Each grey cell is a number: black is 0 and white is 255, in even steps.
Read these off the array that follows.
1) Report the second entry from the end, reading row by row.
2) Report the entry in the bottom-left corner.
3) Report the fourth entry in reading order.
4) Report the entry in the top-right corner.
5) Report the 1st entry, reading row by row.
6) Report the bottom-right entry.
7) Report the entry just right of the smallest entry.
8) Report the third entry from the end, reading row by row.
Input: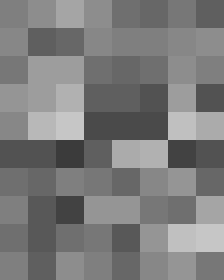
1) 149
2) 127
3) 141
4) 95
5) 127
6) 119
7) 95
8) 135

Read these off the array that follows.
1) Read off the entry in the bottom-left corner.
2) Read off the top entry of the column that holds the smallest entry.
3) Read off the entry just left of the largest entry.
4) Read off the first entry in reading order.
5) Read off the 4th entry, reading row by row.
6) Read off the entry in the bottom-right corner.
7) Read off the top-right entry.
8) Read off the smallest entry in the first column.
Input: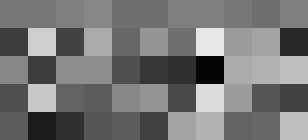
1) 92
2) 127
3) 111
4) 119
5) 135
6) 191
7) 127
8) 60

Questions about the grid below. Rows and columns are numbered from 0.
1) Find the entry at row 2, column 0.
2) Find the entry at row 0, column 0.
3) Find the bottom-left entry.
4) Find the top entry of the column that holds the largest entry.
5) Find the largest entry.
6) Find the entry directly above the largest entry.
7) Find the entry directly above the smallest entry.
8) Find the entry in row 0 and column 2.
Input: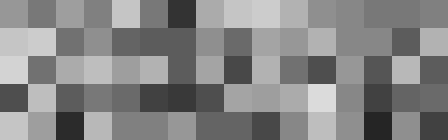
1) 211
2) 151
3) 197
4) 143
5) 219
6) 78
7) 65
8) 158

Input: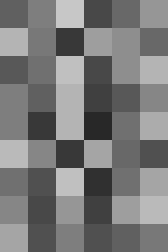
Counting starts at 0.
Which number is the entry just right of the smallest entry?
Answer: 112
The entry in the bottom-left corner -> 165
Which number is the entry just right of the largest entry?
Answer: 72
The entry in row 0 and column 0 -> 96
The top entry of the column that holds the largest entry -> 199
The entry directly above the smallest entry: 64
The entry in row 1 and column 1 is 120
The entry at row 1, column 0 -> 180
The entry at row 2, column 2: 192
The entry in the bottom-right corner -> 120
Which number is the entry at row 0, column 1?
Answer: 126
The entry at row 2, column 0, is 88
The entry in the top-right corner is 150
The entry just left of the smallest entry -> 180
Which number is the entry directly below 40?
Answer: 165
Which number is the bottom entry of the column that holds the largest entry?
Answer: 126

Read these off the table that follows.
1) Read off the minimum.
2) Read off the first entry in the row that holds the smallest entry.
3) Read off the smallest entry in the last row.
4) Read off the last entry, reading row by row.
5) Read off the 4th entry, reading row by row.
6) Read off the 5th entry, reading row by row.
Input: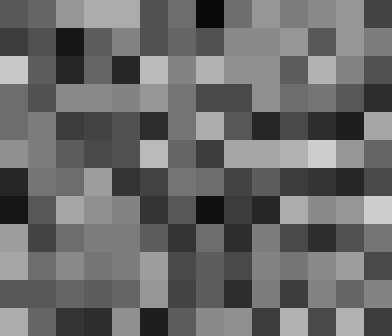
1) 9
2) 87
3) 30
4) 60
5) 172
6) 172
